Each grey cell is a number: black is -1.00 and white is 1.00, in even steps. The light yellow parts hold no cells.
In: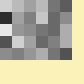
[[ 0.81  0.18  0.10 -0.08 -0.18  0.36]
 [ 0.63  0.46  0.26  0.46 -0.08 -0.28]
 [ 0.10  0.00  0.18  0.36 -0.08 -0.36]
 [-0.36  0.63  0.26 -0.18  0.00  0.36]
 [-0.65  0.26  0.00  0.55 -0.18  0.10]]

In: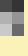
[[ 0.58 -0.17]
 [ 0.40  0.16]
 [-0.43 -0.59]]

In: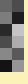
[[ 0.07 -0.30]
 [-0.02 -0.77]
 [-0.20 -0.40]
 [-0.40  0.36]
 [-0.68  0.54]
 [-0.85  0.17]]

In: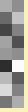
[[ 0.71  0.02]
 [ 0.45 -0.27]
 [ 0.36  0.11]
 [ 0.28 -0.37]
 [ 0.19  0.11]
 [-0.08  0.36]
 [-0.17  0.53]
 [-0.47  0.02]
 [-0.65  0.98]]

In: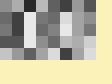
[[ 0.54  0.20 -0.25  0.28  0.72 -0.50  0.28  0.72]
 [ 0.11  0.36 -0.68  0.46 -0.25 -0.50  0.20 -0.33]
 [-0.07 -0.50  0.82 -0.16  0.02  0.82  0.28 -0.07]
 [-0.16 -0.50  0.82 -0.07 -0.16  0.72  0.28  0.11]
 [-0.33 -0.33  0.82  0.11 -0.16  0.46  0.36  0.62]]

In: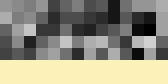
[[ 0.36 -0.02  0.08 -0.22 -0.66 -0.40 -0.40 -0.57 -0.66 -0.83 -0.31 -0.66
  -0.83  0.26]
 [ 0.17  0.08 -0.02  0.17 -0.48 -0.22 -0.02 -0.40 -0.31 -0.83 -0.12  0.17
   0.17  0.36]
 [-0.22  0.26  0.53 -0.57 -0.57 -0.12 -0.66 -0.74 -0.48 -0.31 -0.02 -0.91
  -0.99  0.26]
 [-0.40  0.08 -0.74 -0.22  0.08  0.53 -0.02  0.36  0.44 -0.12 -0.57  0.44
   0.63 -0.22]
 [-0.48 -0.31 -0.48  0.08  0.26 -0.12 -0.66  0.26 -0.31  0.36 -0.31 -0.91
   0.26 -0.57]]

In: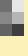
[[ 0.06  0.42]
 [-0.13  0.80]
 [-0.22 -0.51]]

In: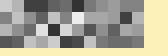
[[ 0.60  0.41 -0.50 -0.50 -0.24 -0.15 -0.60 -0.06  0.12  0.22  0.02  0.02]
 [ 0.41  0.12 -0.15  0.76 -0.60  0.68  0.22 -0.33  0.12 -0.24  0.31  0.22]
 [ 0.02  0.51  0.12 -0.24  0.51  0.02  0.86  0.31  0.31  0.22 -0.50  0.41]
 [-0.33 -0.24  0.51  0.31  0.60 -0.50 -0.42  0.51 -0.06 -0.15 -0.15 -0.06]]

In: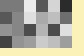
[[ 0.15  0.05 -0.40  0.41 -0.40  0.75]
 [-0.04 -0.04  0.84 -0.31  0.67 -0.66]
 [-0.31  0.05  0.75  0.33  0.49 -0.14]
 [-0.48  0.15  0.23  0.59  0.49  0.23]]
